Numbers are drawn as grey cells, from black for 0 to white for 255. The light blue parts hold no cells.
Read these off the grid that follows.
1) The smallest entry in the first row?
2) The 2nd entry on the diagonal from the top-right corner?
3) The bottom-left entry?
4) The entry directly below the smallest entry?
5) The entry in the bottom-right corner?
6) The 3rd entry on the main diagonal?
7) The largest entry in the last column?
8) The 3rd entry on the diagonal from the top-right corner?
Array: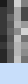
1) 27
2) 167
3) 40
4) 56
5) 114
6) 167
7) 211
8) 101

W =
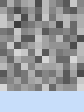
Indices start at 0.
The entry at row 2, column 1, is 134
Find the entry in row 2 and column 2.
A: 186
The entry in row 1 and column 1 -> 120
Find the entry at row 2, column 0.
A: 199
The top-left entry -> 105
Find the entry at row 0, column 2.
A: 120
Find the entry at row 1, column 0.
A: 162
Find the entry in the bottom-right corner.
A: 214
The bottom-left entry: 214
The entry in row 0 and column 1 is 174
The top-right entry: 134
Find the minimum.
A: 60
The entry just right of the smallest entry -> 105
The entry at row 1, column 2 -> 76

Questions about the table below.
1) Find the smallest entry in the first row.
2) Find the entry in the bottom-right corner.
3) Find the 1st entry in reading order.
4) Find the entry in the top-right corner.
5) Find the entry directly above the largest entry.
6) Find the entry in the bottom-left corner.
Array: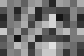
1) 37
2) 53
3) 173
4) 173
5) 82
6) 53

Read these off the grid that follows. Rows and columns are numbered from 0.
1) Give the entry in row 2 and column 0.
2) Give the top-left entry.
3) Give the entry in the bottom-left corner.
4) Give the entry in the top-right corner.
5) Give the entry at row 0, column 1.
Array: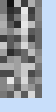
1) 160
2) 119
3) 119
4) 119
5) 19

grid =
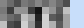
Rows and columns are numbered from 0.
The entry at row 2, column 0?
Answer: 133
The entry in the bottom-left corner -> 192
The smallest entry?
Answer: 19
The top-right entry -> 77
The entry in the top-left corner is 133
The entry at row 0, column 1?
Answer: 107
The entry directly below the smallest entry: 34
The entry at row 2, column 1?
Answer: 107
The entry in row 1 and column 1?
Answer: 61

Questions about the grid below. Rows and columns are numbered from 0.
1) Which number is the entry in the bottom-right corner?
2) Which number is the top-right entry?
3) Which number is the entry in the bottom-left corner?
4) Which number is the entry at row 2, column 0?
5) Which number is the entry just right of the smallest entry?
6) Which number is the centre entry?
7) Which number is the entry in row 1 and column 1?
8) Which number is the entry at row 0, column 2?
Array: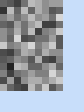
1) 128
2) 158
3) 173
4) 128
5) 187
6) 214
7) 187
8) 64

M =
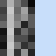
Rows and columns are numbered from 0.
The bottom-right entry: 35
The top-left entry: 91
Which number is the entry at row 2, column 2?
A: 120
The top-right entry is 8
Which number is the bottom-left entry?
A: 64
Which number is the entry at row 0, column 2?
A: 120
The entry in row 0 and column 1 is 177
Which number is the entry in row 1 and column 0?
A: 64
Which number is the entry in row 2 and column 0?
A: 78

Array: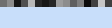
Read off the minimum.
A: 11
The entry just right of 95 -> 126
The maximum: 198
